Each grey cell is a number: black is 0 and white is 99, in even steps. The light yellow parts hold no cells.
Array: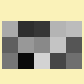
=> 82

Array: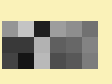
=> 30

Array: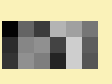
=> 14

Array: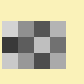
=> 59

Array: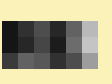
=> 19

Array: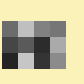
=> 77

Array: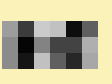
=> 37

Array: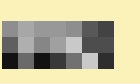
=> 44

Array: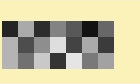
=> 89

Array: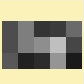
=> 17
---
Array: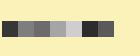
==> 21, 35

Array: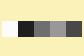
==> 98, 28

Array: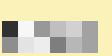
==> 19, 63

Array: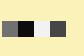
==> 44, 27

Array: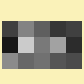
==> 25, 29

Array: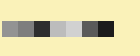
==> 57, 11

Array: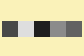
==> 28, 38

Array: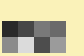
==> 16, 60
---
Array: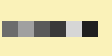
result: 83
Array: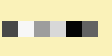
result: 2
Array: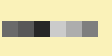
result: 67
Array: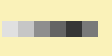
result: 21
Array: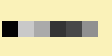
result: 28
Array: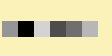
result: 43
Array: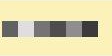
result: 55
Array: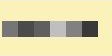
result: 50
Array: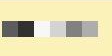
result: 50
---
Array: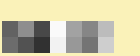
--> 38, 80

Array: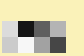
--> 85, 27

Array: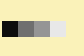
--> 5, 90

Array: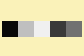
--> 3, 44

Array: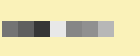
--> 45, 71

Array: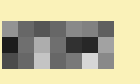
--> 57, 53
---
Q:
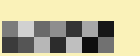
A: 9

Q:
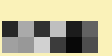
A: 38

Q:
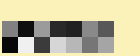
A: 34

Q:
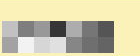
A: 33

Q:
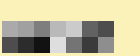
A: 30

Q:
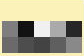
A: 15

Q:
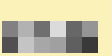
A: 58
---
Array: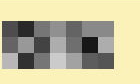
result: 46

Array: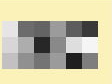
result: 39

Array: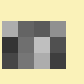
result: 35

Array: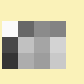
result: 54

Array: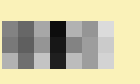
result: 65

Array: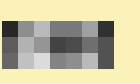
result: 72

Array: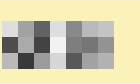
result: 38
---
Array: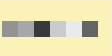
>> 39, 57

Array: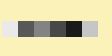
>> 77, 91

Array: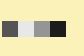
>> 11, 33

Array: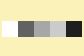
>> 12, 99

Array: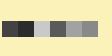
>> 53, 26

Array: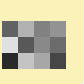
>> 57, 16

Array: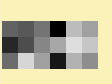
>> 62, 42

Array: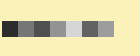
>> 61, 17
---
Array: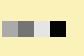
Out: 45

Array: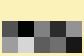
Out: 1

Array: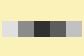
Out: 54

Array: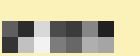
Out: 17

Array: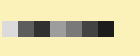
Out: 36

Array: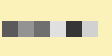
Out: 57

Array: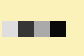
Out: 21

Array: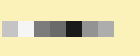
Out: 95

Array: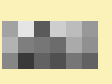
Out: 89

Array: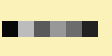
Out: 73
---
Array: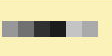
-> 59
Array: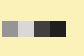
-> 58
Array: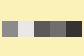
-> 54
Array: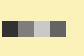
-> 19
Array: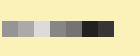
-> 58
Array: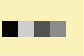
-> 2
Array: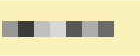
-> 59
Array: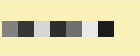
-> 50
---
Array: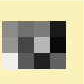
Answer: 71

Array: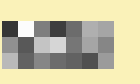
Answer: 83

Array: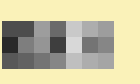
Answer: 78

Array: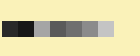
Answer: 64

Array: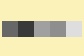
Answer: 62

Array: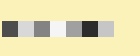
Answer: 84

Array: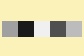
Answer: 73

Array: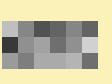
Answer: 74
